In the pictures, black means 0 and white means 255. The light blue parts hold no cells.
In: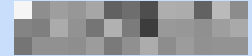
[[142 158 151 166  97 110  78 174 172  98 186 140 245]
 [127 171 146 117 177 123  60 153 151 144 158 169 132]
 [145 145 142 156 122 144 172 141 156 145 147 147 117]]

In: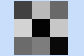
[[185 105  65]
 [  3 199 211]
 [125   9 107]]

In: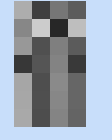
[[ 63 118  92 173]
 [204  39 190 135]
 [ 80 127  91 152]
 [ 85 131  57  55]
 [ 78 138 102 166]
 [ 79 135 102 167]
 [ 77 132 100 169]]

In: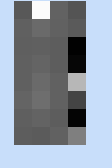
[[251  98  84  88]
 [106  97  90  96]
 [ 96  93   1  95]
 [100  93   6  96]
 [106  97 183  96]
 [110  97  68 100]
 [ 99  93   4  95]
 [ 91  97 127  93]]

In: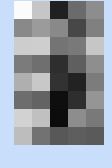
[[198  32 107 141 251]
 [155 137  71 128 137]
 [206 116 121 198 205]
 [111  46  95 142 123]
 [200  50  34 124 175]
 [ 99  14  46 149 109]
 [192  12 141 121 210]
 [114  88  94  90 189]]

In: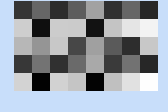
[[102  44  93 162  48 102  39  53]
 [ 15 204 203  18 196 229 243 206]
 [149 200  71 160  90  45 200 183]
 [115  48 106 169  58 114  39  55]
 [  2 210 197   3 192 225 254 211]]

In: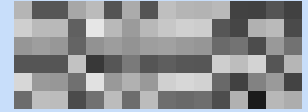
[[ 86  86 167 187  84 171  84 191 181 179 185  66  65  84  65 181]
 [186 185  96 230 185 155 184 199 208 205  86  70 177 186  74 207]
 [158 151 100 146 157 147 158 161 154 150 106 115  76 153 114 150]
 [ 85  85 194  56  86 122  85  94  87  86 206 189 211  85 182  85]
 [154 151 112 225 153 177 153 208 215 210 105  65 130 154  67 215]
 [190 188  75 113 188 109 188 110 105 110  77 177  27 184 173 108]]
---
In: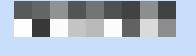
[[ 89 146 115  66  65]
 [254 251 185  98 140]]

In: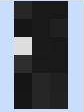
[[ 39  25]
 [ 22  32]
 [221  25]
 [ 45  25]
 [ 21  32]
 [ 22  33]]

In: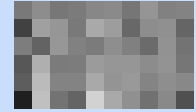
[[121 119 135 118 129]
 [ 65 150 169 104 144]
 [125 151 123 128 146]
 [ 87 123 155 150 147]
 [ 93 131 169 153 142]
 [ 31 115 210 144 137]]

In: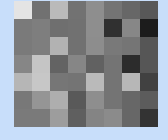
[[228 186 142 103]
 [122 111 142 135]
 [122 178 141 117]
 [134  99  97  44]
 [182 118 186 183]
 [120 174 142 103]
 [122 157 132 103]]

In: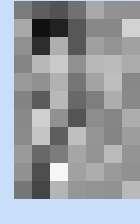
[[123  82 168 145]
 [168  33 136 210]
 [144 175 160 161]
 [132 201 184 171]
 [153 177 163 136]
 [131 184 126 137]
 [137 145 141 173]
 [139  94 149 157]
 [154 124 147 148]
 [145 246 173 145]
 [118 181 147 185]]

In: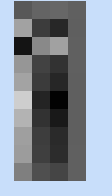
[[ 88 103]
 [162  39]
 [ 20 161]
 [150  50]
 [163  38]
 [206   2]
 [179  25]
 [159  42]
 [156  44]
 [127  69]]

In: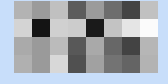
[[179 192 155  68]
 [212 208  26 229]
 [170 187 169  67]
 [176 216 161 100]]

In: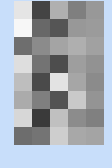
[[229 176 152]
 [247  85 155]
 [110 164 161]
 [222  77 146]
 [190 227 139]
 [171  83 148]
 [215 192 128]
 [109 206 164]]
